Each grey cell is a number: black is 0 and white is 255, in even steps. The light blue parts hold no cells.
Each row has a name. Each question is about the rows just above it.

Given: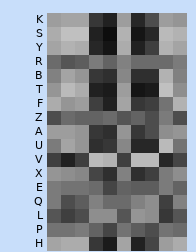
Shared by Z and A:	[77]
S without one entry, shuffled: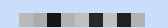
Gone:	[13]

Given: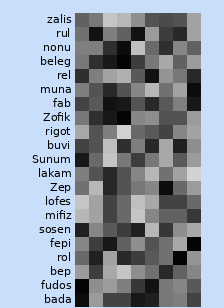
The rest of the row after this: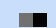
[148]
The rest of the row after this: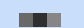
[97]
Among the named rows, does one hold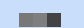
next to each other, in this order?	yes
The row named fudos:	[  4 142 155 127  55  18 120 134  89]
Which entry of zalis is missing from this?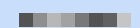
[75]
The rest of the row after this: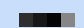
[142  83  83 155]
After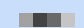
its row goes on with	[134  97  97  55]

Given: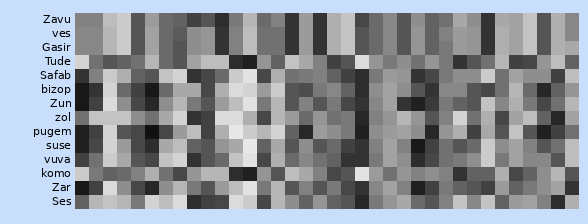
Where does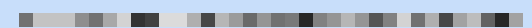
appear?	zol
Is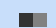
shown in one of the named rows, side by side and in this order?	yes
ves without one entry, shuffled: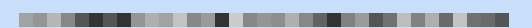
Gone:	[91]
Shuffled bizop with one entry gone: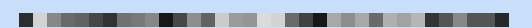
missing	[77]
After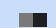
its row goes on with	[142 155 162 142  39 149 175  65 168  85 195  85  32  65 113]
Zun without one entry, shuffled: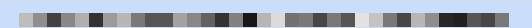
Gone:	[58]

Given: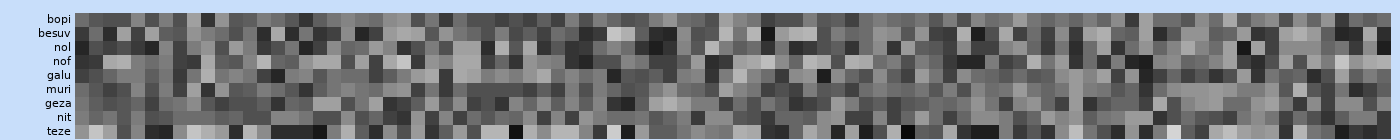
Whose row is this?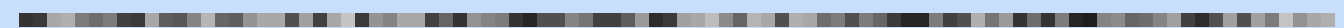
nof
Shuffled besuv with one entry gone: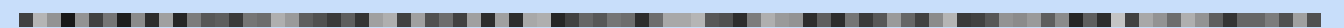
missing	[73]
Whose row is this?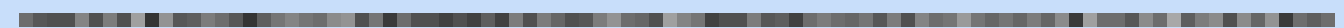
bopi
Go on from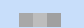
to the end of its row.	[147 154  52 181 117 102  30  58  45  58]

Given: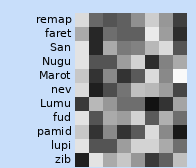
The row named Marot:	[199  51 137  51  90 219 137 249]
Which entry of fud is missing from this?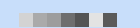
[176]
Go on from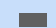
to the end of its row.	[234 157  45]
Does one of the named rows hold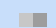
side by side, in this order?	no
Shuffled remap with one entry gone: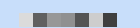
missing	[104]
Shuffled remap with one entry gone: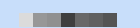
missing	[205]

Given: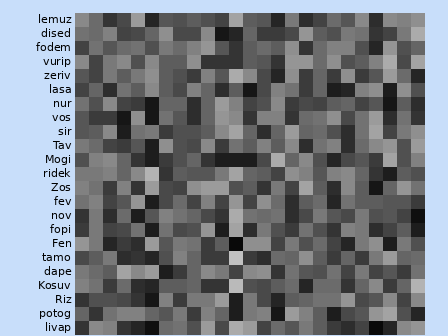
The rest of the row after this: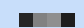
[143  80]
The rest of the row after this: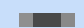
[ 22  37 101  59  59  73 149  93  80 121 114  52  67 121 171]
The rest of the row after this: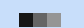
[114]
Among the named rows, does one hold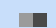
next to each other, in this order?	yes
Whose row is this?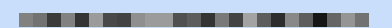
Zos

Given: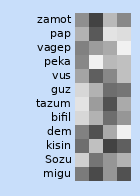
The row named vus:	[164  95 136 192]
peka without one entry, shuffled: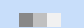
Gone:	[185]
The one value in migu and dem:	[81]
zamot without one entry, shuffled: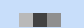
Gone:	[136]

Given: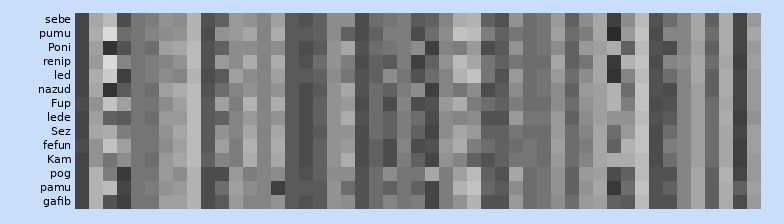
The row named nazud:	[ 69 166  51  90 117 109 159 172 186  82 109 132 146 132 146  90  76  90
 146 166  82 109  97 125 140  63 132 117 140  76  90 140 109 117 140  97
 153 159 178 109 194  82  76 132 159  97 172  69 153]
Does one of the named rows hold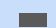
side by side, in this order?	yes
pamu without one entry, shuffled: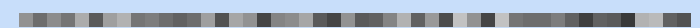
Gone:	[103]
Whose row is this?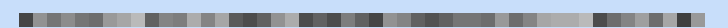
Kam
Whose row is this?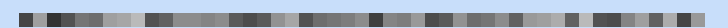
Poni
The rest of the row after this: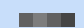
[140 166 153  97  97 117 109 109 153 109 132 166 109 153 194  76 109 132
 159 109 166  69 159]

